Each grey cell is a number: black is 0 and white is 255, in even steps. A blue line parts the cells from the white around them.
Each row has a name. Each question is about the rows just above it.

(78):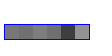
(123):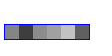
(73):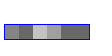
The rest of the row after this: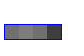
[147]
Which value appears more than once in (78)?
[112]
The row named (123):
[133  62 140 160 194  96]
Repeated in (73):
[104]
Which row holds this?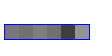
(78)

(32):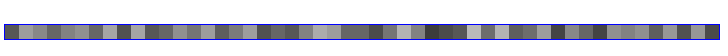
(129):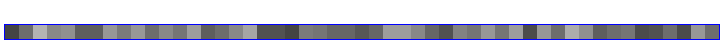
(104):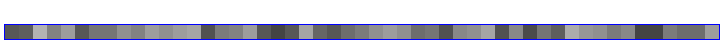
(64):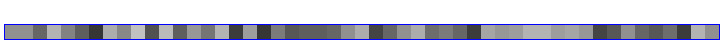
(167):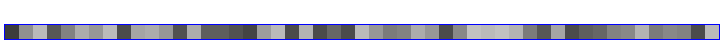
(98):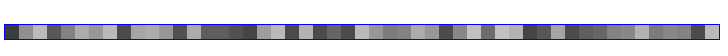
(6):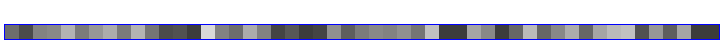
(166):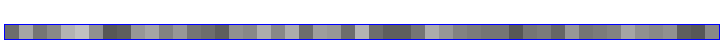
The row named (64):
[144 144 102 179 130  94  54 172 136 193  81 186  94 151 117 179  60 157
  54 123  87  94  94 102 144 172  68 102 144 172 109 123 102  60 165 151
 157 179 179 157 165 151  68  87 144 102  87 109  60 179 144]
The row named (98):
[ 60 144 186  87 130 172 151 186  75 165 172 151  81 172  94  94  81  68
 157 186  75 179  75 102  75 186 151 123 130 172 151  75 136 193 109 193
 179  68  87 165  75  94 102 130 136 179 123 136 130  75 186]
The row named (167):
[ 60 144 186  87 130 172 151 186  75 165 172 151  81 172  94  94  81  68
 157 186  75 179  75 102  75 186 151 123 130 172 151  75 136 193 186 193
 179 123  87 165  75  94 102 130 136 179 123 136 130  75 186]

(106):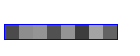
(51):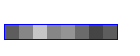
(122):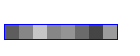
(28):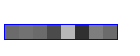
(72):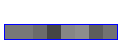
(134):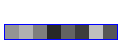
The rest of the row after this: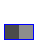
[148  81 148  61 164  99]
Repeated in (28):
[107]
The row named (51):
[ 93 134 198 134 148 107  69  93]
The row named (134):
[148 177 126  40  99  61 191  87]
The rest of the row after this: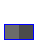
[184  48 126 107]
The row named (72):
[120 120 107  69 134 141  93 114]

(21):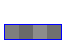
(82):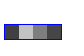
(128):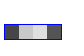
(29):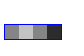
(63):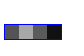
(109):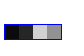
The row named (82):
[ 64 195 126  70]
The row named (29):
[133 195 133  44]
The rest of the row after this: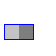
[70]

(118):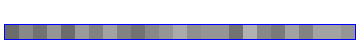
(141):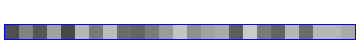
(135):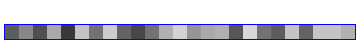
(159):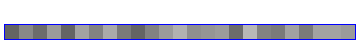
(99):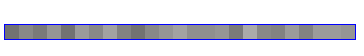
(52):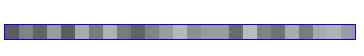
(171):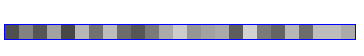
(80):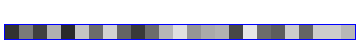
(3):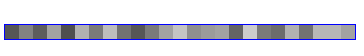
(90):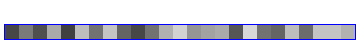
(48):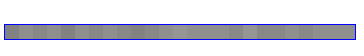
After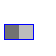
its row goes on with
[108  86 122 170 204 149 162 170  93 210 122 100 183 108 189 189 170]
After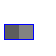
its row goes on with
[100 155  93 170 122 177 122 100 130 155 183 143 155 155 108 189 130 114
 170 122 170 177 155]
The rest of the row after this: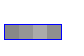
[149 149 114 177 136 122 162 130 162 162 149]

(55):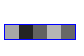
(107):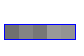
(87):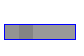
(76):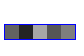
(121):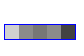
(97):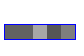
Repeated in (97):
[98]
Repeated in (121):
[139]
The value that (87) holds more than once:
[153]
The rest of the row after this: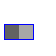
[ 86 126]
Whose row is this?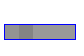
(87)
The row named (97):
[ 98  98 167  86 126]

